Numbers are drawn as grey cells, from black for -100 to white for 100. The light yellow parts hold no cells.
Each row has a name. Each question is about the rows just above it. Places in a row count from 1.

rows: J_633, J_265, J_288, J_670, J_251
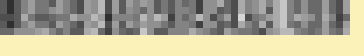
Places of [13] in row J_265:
8 14 19 22 30 31 37 44
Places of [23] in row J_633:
5 9 13 17 19 21 47 50
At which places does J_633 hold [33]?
32 35 38 40
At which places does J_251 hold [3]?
8 10 25 26 27 30 34 43

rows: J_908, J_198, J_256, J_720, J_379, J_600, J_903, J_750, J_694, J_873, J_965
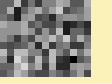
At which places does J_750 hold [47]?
1 3 4 8 11
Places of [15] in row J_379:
1 2 3 5 7
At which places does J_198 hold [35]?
2 6

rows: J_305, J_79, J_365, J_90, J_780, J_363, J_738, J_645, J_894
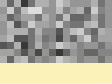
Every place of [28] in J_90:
6 7
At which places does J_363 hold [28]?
1 6 12 15 16
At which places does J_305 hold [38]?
1 3 6 7 10 14
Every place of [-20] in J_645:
8 10 13 14

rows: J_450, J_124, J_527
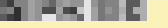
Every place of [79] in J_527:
7 8 13
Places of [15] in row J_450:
6 9 11 12 14

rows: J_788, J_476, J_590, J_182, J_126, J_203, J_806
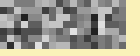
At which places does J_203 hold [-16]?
12 14 16
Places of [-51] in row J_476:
1 7 10
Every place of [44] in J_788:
1 2 7 11 14 17
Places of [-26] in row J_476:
2 17
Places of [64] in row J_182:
4
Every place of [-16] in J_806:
4 7 12 13 16 18

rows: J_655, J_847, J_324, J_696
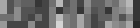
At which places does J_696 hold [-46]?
2 3 4 6 7 14
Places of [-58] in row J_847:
9 12 16 20
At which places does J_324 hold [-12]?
1 2 6 11 13

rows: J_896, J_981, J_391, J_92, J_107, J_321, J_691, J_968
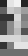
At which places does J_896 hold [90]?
3
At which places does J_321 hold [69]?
1 2 3
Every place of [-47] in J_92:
1
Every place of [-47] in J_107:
1
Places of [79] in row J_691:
3 4
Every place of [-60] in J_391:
1 2
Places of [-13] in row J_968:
1 2 3 4

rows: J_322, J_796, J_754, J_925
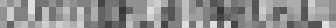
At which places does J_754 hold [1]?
3 4 11 13 26 30 35 48
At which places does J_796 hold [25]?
9 29 36 42
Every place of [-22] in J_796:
6 15 19 24 34 40
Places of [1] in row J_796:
3 4 11 26 30
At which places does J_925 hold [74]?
27 31 47
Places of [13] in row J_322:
2 8 11 19 20 21 26 28 30 36 48
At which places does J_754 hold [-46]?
18 32

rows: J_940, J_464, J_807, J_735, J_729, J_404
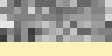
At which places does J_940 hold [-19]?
6 7 8 12 13
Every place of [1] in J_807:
3 4 5 7 8
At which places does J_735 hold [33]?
6 8 12
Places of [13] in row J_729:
4 7 14
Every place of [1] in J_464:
1 2 4 6 12 14 15

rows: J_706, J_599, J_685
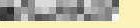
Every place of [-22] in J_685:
7 13
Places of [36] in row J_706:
1 10 16
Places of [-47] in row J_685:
2

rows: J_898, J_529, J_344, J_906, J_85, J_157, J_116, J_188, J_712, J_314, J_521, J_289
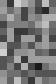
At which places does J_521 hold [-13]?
2 3 5
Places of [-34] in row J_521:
4 6 7 8
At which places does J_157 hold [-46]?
1 3 6 8
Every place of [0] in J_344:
1 3 6
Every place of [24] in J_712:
5 6 7 8

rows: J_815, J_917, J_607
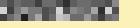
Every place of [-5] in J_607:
5 17
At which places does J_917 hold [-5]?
3 5 6 12
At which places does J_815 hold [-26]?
4 5 11 14 15
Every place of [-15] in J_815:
1 3 7 8 12 13
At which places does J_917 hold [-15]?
13
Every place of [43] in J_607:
10

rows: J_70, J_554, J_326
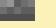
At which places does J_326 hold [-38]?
1 2 3 4 5
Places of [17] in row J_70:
2
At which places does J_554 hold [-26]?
2 4 5

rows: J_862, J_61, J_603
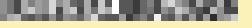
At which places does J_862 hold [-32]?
12 16 18 19 31
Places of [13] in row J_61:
1 7 24 32
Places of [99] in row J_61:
17
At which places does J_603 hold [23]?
13 18 26 28 30 33
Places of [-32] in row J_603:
5 7 9 16 17 22 25 27
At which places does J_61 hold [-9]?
2 14 22 25 28

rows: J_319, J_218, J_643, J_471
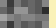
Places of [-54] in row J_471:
2
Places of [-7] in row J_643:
3 6 7
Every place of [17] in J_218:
3 4
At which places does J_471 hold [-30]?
4 6

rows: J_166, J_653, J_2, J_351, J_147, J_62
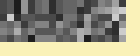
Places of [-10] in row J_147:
2 9 14
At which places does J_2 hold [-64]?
3 9
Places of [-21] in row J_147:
4
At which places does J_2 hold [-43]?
6 7 8 12 15 16
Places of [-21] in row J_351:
2 5 15

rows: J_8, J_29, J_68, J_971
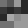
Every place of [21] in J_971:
3 4
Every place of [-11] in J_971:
1 2
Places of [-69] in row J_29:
2 4
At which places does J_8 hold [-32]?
2
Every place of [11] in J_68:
3
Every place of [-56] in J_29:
1 3
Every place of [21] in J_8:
3

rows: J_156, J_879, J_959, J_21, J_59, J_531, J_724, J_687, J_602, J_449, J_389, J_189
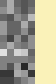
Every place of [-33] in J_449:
2
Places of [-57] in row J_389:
1 2 5
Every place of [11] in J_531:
3 5
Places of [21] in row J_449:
3 5
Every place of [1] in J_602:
1 2 3 4
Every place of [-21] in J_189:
3

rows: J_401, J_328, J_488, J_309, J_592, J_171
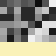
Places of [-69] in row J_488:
1 2 4 5 7
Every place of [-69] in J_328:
4 5 8
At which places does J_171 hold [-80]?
2

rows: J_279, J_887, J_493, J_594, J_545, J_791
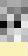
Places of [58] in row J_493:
4
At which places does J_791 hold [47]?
4
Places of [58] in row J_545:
2 4

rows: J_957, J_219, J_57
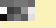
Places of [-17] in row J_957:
1 2 5
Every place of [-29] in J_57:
2 4
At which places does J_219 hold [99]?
1
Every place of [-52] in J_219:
2

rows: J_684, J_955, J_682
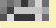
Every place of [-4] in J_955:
1
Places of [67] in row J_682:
2 6
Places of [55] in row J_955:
3 4 5 6

